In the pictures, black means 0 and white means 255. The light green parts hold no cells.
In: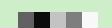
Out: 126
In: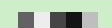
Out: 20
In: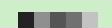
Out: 113
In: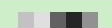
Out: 37
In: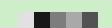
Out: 169
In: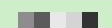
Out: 212
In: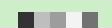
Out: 243
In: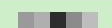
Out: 139
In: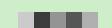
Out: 86
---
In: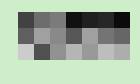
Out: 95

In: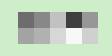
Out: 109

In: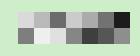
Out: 218

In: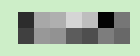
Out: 44

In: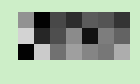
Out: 211

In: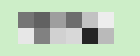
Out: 117

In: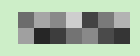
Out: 108
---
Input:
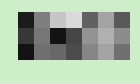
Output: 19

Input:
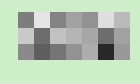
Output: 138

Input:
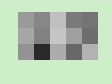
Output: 147

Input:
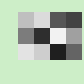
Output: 227

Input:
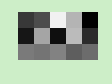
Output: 122

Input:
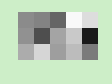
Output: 172

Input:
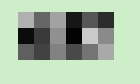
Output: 95
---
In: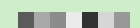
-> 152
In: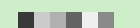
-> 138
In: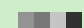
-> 49
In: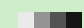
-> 21
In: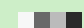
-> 42
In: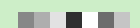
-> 197
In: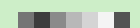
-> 83
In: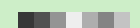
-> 195
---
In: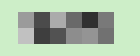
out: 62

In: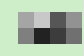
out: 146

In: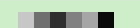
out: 111

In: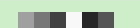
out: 119

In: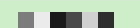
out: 235

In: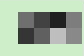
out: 125

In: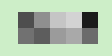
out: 113

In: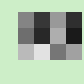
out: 26

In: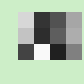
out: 173

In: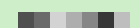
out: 211
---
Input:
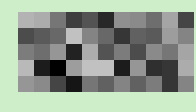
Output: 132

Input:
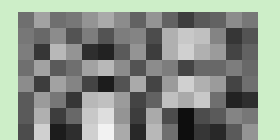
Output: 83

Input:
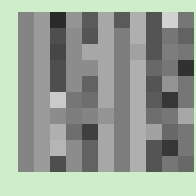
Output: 98

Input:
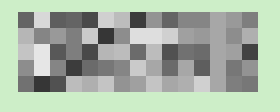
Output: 175

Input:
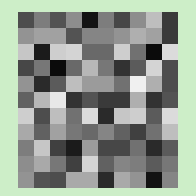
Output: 58

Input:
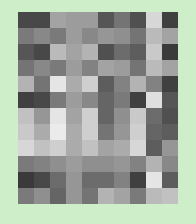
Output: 163

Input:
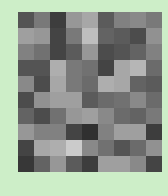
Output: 145

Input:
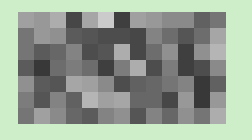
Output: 166

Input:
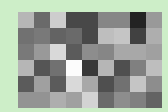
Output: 174
